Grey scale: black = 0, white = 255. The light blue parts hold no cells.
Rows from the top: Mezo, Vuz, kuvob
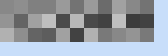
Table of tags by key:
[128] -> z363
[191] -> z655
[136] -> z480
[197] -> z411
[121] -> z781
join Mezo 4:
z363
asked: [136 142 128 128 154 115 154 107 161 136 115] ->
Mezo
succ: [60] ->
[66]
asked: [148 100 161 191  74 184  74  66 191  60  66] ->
Vuz

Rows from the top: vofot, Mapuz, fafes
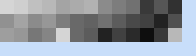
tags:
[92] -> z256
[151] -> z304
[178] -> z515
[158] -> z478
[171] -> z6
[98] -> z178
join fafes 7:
z256
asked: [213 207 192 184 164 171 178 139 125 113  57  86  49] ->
vofot
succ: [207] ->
[192]
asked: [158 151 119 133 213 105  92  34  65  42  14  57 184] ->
fafes
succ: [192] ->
[184]

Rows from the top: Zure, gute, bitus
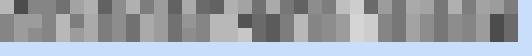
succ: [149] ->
[133]
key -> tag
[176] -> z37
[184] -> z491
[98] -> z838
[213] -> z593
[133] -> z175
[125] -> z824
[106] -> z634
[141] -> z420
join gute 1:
z175
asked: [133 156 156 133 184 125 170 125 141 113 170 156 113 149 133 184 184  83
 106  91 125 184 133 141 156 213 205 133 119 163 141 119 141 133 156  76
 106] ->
gute

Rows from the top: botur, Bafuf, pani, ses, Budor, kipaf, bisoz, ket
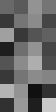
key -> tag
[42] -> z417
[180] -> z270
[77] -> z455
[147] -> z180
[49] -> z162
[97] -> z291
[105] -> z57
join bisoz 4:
z162
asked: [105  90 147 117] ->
botur
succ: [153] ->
[30]

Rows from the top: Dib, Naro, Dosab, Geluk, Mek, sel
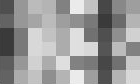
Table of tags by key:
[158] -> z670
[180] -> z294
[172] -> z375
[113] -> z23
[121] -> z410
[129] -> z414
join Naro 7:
z410
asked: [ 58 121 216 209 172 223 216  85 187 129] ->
Geluk
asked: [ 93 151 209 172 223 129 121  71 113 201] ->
Mek
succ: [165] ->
[187]
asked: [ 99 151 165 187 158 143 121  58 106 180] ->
Naro

